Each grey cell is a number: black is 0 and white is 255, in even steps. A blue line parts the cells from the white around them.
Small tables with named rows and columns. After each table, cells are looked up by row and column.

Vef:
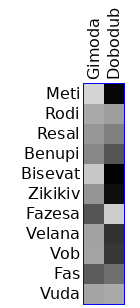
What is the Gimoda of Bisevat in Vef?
199
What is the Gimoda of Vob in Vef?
163
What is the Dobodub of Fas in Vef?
111
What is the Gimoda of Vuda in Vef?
164
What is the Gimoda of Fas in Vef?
92
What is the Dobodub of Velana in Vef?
50
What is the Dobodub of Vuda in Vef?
170
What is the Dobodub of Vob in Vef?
55
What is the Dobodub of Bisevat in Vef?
2
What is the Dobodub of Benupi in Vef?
85
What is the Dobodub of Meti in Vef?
6
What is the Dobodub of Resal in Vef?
128
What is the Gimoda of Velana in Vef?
162
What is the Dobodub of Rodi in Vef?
158
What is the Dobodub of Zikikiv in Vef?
14
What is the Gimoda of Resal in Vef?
151
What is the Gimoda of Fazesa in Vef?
85
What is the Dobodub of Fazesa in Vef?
204
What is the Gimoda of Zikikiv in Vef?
149

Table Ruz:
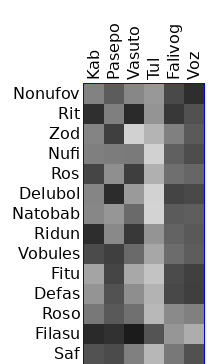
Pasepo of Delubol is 44
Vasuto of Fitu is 168
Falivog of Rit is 56
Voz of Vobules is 93
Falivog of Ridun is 99
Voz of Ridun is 89
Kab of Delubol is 133
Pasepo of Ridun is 137
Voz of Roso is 128
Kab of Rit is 47
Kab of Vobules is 75
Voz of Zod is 90
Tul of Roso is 184
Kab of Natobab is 135
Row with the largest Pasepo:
Natobab

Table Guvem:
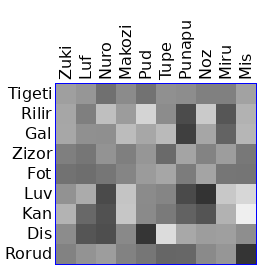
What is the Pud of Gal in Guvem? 167
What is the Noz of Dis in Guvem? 157
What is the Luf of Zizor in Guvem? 118
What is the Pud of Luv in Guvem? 139
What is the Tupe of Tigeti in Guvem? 144
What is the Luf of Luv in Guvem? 171
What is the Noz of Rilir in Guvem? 202
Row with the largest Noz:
Rilir

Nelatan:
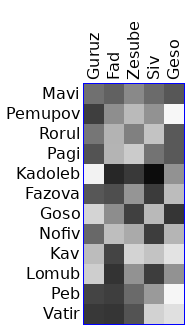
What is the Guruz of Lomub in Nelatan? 206
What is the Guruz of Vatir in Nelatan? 56
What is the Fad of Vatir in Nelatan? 53
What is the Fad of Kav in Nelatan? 68
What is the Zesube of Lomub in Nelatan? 146
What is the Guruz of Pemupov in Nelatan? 62
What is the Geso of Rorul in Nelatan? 89
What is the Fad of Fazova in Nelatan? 78
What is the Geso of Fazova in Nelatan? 188
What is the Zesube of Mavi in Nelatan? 137
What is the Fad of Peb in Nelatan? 62
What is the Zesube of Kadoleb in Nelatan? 57
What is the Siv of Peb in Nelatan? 154
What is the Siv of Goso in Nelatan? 185
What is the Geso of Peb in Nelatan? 246
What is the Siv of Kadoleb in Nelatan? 12
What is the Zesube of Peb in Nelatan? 106
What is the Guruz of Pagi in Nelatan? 83
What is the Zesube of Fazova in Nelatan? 149
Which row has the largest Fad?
Nofiv

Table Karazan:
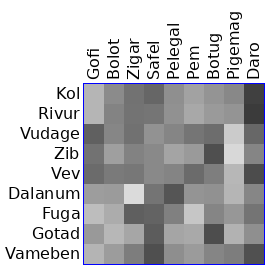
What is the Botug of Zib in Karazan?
79
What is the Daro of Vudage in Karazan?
103
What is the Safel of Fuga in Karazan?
99
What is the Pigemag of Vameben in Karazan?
125
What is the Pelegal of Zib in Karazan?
164
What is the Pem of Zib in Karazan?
154
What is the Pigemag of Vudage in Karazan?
203
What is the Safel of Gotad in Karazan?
92
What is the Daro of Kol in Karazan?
64
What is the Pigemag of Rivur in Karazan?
148
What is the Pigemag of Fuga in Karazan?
151
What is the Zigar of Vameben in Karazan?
125
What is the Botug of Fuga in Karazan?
133
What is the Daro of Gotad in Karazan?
143
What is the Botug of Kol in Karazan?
148

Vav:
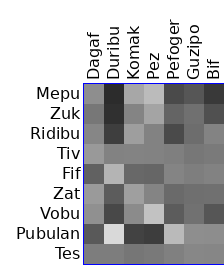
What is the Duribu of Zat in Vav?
92
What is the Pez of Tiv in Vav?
130
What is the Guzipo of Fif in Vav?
126
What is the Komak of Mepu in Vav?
167
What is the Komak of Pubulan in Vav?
66
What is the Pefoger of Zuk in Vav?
100
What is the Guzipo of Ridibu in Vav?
109
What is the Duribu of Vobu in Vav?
72
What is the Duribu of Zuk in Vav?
48
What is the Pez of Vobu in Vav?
194
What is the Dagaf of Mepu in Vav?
142
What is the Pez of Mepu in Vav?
187
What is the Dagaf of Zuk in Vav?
119
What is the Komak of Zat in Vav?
159
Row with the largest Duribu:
Pubulan

